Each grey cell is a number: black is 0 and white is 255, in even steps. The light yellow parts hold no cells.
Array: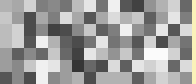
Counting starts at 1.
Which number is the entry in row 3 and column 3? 76
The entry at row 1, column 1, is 178
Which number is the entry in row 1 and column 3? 210
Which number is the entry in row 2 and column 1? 199
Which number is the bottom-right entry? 147
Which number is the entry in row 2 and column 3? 76
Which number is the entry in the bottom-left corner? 86
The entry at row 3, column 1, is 188
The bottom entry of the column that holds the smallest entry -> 178
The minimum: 53
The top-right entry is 104
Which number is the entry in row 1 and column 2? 168
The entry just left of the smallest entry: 157

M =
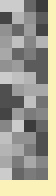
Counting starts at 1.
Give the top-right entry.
59
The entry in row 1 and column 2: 204
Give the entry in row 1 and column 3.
102
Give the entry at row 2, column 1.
68
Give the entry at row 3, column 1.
145
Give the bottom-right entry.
114
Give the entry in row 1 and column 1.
204

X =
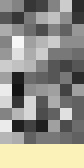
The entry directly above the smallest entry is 31
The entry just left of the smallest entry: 235
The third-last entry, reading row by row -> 120
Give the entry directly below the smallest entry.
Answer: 54
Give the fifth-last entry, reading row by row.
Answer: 97
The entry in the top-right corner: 43
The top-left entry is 151
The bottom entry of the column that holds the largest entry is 172
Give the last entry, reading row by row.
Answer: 97
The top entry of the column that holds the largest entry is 131
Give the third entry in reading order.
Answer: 54
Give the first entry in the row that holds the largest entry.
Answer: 131
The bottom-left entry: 182
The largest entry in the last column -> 160
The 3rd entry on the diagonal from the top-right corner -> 131
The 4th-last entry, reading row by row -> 120
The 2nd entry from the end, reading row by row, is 108
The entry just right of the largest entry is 160
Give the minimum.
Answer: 20
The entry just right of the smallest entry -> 141
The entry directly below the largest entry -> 224

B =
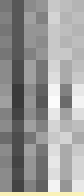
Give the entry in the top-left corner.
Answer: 118
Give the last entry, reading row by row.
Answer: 231
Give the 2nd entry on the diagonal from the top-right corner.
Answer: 180
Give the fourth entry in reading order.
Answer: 149
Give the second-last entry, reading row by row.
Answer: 149
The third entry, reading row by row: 139
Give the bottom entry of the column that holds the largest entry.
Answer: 243
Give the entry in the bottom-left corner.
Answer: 139
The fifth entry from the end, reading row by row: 129
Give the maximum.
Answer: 252
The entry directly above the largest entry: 243
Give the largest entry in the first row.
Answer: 200
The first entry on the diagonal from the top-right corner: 180
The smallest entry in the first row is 87
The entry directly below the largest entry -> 231
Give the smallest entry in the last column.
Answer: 170
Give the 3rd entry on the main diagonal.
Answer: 149
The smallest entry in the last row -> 67
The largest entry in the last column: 243

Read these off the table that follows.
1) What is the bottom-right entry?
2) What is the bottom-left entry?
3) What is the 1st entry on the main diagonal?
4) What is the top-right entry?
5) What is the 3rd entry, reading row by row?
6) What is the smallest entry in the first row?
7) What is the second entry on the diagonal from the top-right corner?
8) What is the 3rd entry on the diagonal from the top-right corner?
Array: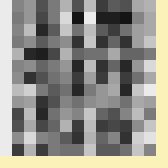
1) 132
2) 235
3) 235
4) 178
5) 150
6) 60
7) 132
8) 113

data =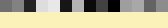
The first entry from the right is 140
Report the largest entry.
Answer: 232
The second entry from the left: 130
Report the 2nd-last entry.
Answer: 99
